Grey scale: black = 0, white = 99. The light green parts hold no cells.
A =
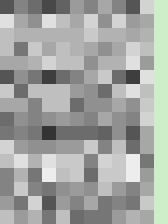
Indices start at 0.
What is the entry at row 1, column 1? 65
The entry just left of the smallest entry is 46
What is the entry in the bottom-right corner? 65
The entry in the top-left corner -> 33
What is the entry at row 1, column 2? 56
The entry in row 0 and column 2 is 42
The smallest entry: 20
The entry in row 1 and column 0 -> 87
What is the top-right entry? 82
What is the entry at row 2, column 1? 69
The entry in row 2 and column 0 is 74
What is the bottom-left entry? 74
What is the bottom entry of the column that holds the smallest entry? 46
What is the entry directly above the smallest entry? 56
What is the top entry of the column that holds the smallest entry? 28
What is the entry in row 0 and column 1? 51
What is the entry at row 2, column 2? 69

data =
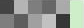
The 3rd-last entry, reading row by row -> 62
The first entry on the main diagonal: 26
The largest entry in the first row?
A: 70

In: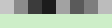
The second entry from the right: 49
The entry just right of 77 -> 54
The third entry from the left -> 23

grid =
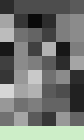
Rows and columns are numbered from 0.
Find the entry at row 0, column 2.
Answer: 30
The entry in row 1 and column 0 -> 64
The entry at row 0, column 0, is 17
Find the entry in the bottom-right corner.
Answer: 39
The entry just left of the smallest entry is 21
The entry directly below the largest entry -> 59
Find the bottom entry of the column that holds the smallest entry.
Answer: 35
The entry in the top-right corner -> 35
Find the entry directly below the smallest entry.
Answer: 39
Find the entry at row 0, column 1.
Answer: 30
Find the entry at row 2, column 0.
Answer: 73

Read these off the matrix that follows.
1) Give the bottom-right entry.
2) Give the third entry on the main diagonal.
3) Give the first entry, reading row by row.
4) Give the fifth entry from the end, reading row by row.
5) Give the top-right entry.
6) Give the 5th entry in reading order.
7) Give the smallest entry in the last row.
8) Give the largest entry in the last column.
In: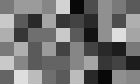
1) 52
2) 43
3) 47
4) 73
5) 35
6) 82
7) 3
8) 68

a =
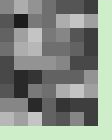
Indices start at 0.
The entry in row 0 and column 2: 57
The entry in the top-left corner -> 52
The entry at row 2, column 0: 38
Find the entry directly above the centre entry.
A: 43
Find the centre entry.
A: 57
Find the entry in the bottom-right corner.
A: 24
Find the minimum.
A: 11
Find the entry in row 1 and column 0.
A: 33
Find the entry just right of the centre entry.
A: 52
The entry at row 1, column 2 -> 47
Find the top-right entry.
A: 24
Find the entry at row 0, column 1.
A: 67
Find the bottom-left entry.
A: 71
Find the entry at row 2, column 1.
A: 62

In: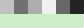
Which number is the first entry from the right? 14
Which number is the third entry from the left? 67
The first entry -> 75

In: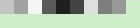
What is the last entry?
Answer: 59
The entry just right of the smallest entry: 26
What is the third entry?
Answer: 95
